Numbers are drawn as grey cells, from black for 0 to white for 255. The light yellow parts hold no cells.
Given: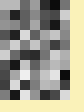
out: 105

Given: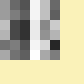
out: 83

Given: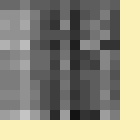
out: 124

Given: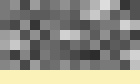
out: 72

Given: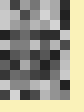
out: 158

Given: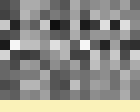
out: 171
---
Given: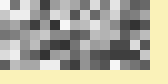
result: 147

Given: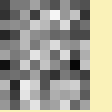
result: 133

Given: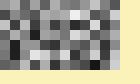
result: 195

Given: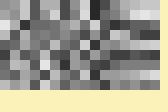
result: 229

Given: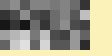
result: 22

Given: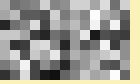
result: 37
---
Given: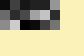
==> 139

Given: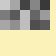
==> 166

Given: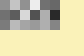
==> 123

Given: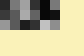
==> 151

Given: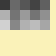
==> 209

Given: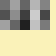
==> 161

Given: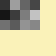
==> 113

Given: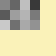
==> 201

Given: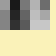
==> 132
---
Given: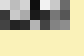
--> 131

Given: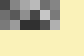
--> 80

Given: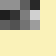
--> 115

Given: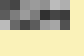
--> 166

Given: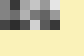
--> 90

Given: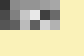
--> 210

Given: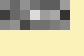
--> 124

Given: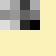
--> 38
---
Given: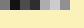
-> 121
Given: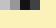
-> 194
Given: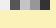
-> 239
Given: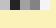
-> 193
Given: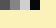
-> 83
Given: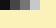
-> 16
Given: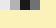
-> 233
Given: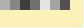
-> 176
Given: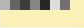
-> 181
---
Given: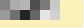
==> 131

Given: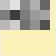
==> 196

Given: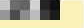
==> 198

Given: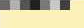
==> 104

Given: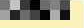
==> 119

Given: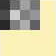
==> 52

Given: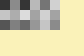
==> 53
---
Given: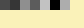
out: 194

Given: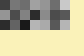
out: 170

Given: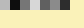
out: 96

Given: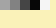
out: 69

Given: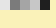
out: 165

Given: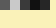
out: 58

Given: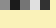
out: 117

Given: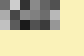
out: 81
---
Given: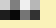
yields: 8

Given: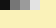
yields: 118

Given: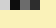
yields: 13

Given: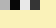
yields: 7

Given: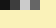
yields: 61

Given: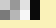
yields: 182

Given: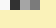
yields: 50

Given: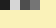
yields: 214
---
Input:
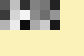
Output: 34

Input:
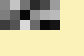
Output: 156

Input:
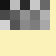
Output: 104

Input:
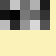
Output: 27

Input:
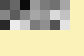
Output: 166

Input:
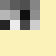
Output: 133

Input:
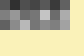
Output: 97

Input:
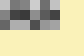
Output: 194
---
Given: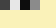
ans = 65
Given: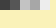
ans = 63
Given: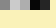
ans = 135
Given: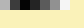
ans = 181
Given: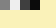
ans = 129
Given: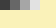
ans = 61
